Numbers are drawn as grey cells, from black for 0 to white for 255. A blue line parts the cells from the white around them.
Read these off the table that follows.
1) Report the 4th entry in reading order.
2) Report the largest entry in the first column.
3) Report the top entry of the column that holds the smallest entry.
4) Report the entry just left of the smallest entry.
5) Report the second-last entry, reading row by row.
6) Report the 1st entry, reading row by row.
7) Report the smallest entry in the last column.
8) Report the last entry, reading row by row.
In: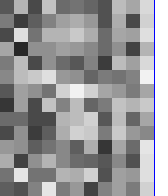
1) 194
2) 173
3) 180
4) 166
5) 123
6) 87
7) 136
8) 209

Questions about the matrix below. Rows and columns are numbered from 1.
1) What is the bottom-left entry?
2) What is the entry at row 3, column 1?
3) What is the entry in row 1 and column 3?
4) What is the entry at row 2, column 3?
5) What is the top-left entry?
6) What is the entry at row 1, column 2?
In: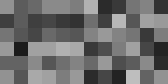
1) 146
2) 117
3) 105
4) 63
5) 146
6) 92

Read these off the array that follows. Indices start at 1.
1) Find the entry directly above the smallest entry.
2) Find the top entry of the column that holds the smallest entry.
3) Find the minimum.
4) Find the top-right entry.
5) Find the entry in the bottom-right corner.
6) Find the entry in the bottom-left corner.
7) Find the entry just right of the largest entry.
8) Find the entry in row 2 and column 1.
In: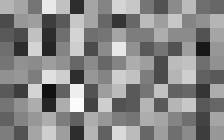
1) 224
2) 232
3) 17
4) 103
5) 151
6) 125
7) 67
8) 75

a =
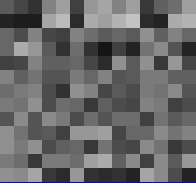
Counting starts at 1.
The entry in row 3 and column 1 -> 103
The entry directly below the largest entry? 90
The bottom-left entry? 144
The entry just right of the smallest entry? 64
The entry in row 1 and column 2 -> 70
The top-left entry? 90
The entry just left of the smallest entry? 50
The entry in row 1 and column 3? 50
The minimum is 21
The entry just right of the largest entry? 43
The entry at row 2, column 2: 29
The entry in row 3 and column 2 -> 76
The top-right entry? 159
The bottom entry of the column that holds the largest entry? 35
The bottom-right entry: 35
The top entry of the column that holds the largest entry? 159
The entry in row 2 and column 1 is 35

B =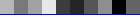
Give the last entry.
101
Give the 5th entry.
60
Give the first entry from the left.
183

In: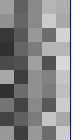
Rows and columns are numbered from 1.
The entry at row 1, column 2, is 96
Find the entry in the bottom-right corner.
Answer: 203
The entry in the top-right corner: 174
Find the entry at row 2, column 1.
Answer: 144
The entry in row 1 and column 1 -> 160
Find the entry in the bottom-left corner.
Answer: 152
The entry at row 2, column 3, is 137
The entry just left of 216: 81
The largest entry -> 216
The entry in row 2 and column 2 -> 102
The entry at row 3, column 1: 56
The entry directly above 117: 49
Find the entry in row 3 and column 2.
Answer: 89
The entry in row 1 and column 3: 137

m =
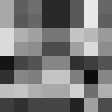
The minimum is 13
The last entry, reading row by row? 76
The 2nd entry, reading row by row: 95
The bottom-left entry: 62
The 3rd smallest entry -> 35
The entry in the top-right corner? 103
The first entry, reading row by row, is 168
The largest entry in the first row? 232
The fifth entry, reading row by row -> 41
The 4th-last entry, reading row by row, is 69
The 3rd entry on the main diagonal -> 160
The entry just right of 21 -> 69
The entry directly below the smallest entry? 111
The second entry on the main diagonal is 89
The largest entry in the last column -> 176
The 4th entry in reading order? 41
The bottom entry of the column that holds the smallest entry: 160

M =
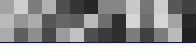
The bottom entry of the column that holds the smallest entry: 32
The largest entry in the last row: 193
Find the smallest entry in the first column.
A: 163
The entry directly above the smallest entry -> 39
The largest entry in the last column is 65
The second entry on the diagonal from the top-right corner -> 163
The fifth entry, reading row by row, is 79
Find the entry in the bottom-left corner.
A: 171

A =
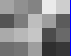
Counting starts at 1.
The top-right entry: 206
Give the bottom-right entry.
55
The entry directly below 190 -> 198
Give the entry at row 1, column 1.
164
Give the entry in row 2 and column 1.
84
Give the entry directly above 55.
105
